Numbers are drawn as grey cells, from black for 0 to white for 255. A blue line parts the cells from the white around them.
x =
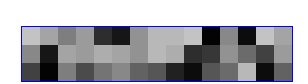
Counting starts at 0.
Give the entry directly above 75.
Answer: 155
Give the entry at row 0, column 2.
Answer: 126
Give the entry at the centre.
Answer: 184
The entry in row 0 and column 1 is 164
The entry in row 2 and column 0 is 65
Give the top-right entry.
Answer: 164
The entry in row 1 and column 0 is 136
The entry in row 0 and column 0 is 195
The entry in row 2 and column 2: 126
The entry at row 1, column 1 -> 22
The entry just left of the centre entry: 146
